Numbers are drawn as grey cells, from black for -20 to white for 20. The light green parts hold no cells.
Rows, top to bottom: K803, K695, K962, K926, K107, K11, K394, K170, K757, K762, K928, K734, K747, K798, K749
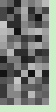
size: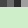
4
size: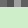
4
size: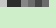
7

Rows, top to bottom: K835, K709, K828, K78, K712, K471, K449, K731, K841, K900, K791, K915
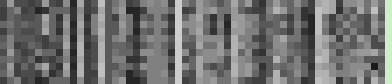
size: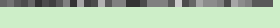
39
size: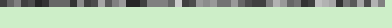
55
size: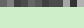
12
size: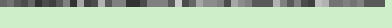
55
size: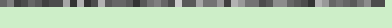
55

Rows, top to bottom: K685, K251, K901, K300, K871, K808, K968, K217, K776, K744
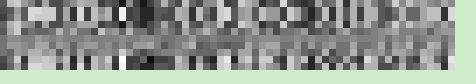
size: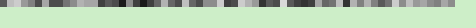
65
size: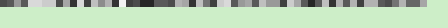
61
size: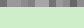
12

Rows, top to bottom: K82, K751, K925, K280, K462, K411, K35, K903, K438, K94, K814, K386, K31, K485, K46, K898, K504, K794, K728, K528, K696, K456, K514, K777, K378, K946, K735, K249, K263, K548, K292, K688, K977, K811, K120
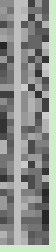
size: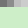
4
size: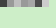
7
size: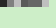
7
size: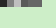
6
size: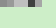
6

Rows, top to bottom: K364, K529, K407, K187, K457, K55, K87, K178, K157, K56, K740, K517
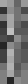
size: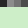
4
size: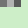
3
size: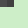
2
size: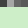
4

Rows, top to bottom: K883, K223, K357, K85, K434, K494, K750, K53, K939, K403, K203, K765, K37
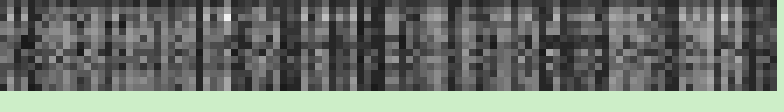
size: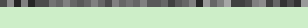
44
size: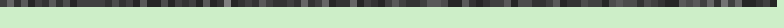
111
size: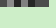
7
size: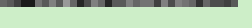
34
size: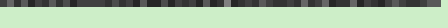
63
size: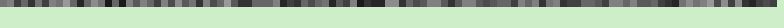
111
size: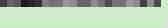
23

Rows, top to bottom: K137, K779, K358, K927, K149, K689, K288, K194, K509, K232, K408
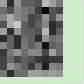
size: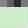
4
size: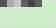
6
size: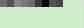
9
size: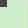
1
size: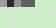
5
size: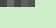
5

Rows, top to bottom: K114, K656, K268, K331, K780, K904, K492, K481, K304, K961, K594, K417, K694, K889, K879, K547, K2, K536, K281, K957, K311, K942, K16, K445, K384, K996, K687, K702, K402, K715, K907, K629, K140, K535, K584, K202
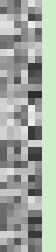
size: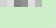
6
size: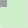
1
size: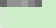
6
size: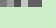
6
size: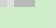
5

